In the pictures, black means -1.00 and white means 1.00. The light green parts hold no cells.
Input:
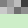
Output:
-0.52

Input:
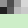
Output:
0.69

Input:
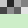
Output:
0.01

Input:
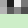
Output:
-0.06

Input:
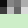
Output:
0.35

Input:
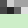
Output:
0.28

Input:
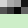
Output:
-0.84

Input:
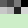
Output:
-0.99

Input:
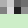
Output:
-0.13
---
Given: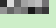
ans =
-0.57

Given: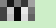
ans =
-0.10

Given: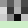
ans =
-0.55

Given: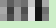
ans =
-0.13

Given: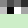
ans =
0.28

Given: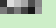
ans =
0.18
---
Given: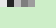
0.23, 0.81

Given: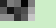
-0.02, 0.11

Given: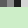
0.67, -0.28

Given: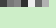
0.39, -0.50

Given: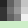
0.53, -0.59

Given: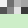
0.29, -0.35

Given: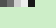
-0.82, -0.37

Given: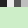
0.49, -0.73
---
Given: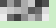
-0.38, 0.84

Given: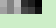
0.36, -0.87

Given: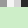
0.20, -0.67

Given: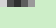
0.66, 0.21

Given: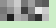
0.13, 0.46

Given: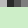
0.46, -0.01

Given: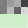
-0.02, 0.69
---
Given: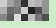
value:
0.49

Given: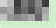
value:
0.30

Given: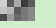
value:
-0.18

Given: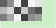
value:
-0.49

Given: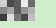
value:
-0.07

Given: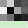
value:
-0.13

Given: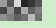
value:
-0.12
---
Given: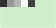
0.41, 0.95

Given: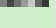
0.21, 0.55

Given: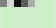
-0.88, 0.69

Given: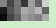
0.33, 0.65

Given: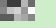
0.65, 0.97

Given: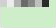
-0.16, 0.85
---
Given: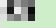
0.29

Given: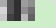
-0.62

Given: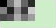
0.47

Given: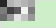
0.52

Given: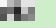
0.20

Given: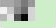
0.19
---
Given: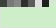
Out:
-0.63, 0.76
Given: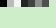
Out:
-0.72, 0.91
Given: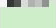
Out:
0.72, 0.93
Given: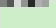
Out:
0.15, 0.71
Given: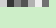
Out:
-0.35, 0.86
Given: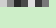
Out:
-0.42, 0.75
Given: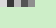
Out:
0.48, 0.70
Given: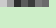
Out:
-0.29, 0.59
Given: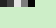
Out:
0.79, 0.79
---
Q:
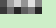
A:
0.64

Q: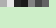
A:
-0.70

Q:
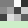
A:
0.96

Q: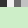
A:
-0.15

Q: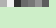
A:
-0.61

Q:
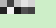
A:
0.55

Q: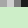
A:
-0.03

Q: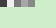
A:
-0.06

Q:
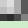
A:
0.35
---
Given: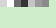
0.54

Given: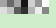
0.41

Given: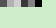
-0.56

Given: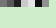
0.78

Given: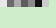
0.09

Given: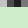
-0.40
